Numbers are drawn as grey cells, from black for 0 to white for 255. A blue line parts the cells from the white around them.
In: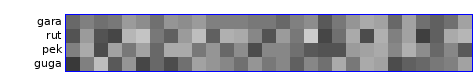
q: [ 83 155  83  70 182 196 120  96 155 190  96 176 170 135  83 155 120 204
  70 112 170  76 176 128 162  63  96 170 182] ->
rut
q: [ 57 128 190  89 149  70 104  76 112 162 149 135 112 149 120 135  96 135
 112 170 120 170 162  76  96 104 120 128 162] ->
guga
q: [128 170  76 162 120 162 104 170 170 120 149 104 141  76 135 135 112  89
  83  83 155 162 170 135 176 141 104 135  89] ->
pek
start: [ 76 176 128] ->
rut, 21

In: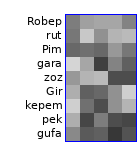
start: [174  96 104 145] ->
Gir, 0
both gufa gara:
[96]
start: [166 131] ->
Robep, 3
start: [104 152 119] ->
Pim, 2
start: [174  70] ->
pek, 0
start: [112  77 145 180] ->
kepem, 1

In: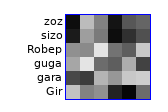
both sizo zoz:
[13]
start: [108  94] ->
guga, 2
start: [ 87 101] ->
zoz, 4
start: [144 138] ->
Robep, 0

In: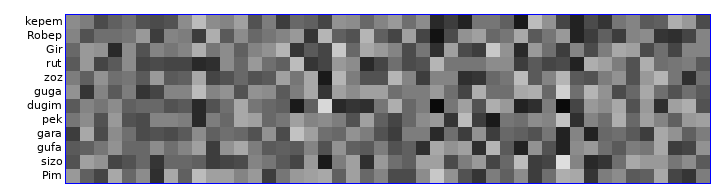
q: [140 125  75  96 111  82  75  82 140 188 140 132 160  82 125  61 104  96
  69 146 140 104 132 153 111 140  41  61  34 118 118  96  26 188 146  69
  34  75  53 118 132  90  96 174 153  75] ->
kepem
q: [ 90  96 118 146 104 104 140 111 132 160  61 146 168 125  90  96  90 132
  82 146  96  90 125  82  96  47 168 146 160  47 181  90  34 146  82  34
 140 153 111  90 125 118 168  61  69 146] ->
gufa
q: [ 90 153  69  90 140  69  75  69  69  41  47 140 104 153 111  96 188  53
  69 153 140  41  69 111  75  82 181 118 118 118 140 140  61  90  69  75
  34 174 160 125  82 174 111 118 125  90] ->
rut
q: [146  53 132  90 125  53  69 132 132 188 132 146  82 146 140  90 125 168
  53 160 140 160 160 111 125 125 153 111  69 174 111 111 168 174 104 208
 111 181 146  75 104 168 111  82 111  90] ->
guga
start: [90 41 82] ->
dugim, 8
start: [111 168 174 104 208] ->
guga, 31
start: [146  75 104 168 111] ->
guga, 38

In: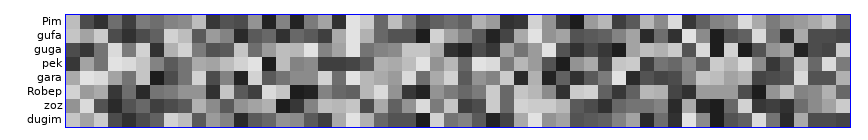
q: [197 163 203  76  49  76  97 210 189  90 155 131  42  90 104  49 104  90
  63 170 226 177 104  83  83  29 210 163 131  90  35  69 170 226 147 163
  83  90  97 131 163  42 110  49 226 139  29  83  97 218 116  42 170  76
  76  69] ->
gufa
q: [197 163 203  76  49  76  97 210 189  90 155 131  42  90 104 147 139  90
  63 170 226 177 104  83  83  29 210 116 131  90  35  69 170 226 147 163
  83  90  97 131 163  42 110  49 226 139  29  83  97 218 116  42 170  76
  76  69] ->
dugim
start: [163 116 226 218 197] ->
pek, 1

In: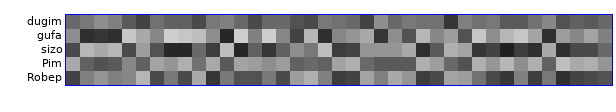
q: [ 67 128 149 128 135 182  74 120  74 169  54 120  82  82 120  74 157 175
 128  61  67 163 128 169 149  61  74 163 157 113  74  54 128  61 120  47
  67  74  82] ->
Robep
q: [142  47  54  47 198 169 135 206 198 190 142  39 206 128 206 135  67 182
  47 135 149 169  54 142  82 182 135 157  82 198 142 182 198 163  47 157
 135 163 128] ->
gufa

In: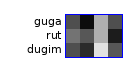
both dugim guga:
[79]
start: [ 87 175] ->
rut, 1

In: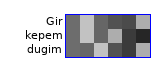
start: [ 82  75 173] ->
Gir, 3
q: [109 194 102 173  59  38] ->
kepem

